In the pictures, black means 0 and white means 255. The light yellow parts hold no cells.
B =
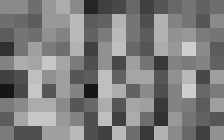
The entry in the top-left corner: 138
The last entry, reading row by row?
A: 145
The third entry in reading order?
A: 110
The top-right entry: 110
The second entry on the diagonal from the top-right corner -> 86
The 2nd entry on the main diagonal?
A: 104
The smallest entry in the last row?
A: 57
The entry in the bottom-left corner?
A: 123
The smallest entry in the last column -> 86
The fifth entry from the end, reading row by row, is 178
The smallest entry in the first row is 37
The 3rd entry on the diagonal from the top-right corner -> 152
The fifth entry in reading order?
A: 172

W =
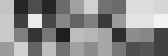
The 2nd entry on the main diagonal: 65
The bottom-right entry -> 65
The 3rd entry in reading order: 78
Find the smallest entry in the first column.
155
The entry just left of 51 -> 128
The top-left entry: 196
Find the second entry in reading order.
38
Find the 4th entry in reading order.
38
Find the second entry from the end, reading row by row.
86
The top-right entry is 214
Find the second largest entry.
234
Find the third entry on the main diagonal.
51
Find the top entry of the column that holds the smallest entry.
106

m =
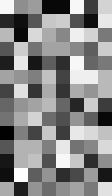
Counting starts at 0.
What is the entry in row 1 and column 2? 86
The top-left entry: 247
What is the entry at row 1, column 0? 37
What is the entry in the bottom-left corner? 171
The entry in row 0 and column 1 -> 142
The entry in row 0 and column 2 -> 156
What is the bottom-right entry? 225
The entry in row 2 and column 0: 185
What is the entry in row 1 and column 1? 14
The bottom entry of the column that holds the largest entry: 29
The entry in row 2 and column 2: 217
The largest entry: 254
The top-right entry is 211
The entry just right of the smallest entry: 127
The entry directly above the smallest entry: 115

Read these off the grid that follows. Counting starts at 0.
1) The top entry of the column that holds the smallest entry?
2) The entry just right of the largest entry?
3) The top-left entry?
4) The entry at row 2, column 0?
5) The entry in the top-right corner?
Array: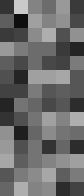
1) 202
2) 131
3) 51
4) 58
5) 58

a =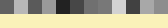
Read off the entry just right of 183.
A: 90
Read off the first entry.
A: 97
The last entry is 141
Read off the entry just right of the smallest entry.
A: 71

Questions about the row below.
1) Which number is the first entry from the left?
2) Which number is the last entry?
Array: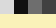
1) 218
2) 65

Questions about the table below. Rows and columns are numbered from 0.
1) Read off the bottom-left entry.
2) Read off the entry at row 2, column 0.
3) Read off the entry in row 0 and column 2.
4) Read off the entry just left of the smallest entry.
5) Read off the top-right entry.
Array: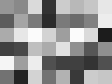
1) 114
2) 171
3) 218
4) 218
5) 231

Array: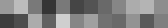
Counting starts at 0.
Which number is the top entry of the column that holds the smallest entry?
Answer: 53
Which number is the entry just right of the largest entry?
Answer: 134
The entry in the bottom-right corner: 127
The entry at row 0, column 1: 188
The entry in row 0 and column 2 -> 121

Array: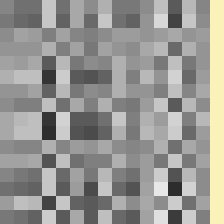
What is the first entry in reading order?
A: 133
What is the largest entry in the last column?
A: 184
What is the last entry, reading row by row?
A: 127
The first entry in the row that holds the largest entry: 112
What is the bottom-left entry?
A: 120
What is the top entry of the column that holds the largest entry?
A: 191
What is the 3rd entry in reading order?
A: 112
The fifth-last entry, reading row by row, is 162
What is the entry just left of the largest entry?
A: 162
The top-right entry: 133
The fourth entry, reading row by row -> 198
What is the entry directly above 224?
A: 140
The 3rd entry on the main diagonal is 156
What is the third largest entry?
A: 216
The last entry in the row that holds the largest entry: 140
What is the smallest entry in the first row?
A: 90

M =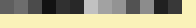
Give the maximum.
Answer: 193
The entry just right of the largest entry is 162
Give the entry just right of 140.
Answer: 32

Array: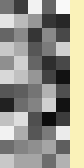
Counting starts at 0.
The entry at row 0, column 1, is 60
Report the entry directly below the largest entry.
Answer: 39
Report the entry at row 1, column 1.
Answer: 186
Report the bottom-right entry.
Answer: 178
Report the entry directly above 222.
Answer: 109
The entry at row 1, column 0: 228
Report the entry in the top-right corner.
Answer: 249
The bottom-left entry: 200
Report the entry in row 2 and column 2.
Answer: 53
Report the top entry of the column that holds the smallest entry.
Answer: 101
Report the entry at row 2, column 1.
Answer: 137
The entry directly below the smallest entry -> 123
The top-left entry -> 116
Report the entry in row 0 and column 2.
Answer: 242
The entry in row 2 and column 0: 101

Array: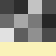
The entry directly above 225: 107
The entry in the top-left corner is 66
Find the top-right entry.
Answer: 80
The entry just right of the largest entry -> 94

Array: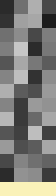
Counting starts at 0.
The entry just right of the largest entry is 43
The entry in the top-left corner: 43
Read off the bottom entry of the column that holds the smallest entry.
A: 58
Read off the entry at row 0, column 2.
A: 175
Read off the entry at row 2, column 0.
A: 112
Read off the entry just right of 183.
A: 58
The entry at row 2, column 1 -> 140
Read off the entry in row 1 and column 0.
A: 50
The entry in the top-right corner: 72
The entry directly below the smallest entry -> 126
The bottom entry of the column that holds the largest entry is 146
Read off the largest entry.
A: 198
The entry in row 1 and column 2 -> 167
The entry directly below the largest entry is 167
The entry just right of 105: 167
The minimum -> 28
